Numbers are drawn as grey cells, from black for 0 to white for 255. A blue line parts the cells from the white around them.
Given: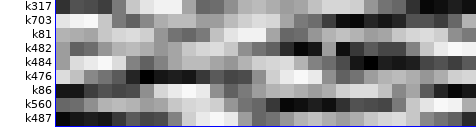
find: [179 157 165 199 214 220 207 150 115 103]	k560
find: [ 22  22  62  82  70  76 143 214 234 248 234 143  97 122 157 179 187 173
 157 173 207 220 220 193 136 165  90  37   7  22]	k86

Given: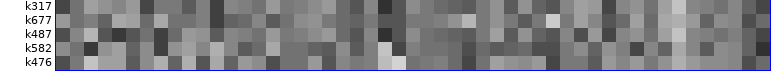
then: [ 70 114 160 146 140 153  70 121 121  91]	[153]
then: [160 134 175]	[134]

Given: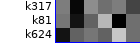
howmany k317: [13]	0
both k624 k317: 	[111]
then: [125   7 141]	[111]
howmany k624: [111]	1
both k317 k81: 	[111]
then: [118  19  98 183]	[0]

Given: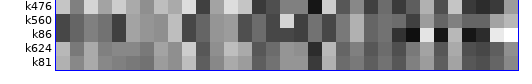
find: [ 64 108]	k476
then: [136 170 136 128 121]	[114]
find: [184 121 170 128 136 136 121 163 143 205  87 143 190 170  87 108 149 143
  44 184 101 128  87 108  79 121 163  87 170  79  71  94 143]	k624
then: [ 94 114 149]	[149]

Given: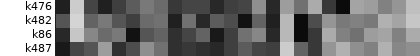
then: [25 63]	[113]
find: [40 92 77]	k482
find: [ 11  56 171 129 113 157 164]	k86

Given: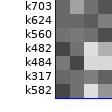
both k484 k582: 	[70]
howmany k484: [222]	0
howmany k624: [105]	2
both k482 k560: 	[113]
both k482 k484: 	[70]
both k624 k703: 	[105]

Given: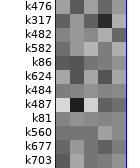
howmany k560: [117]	3
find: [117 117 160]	k560
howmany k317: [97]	2
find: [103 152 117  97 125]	k677
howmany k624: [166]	3

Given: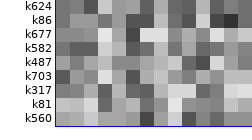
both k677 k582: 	[166]
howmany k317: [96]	2

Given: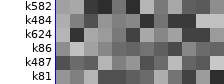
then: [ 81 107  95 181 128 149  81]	[107]
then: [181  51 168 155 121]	[66]

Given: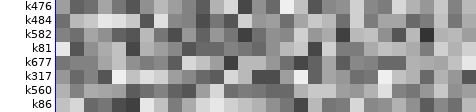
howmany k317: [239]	3
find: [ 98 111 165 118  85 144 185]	k476
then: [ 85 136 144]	[208]

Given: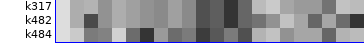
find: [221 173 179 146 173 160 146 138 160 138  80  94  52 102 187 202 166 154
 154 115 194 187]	k317
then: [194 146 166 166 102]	[179]

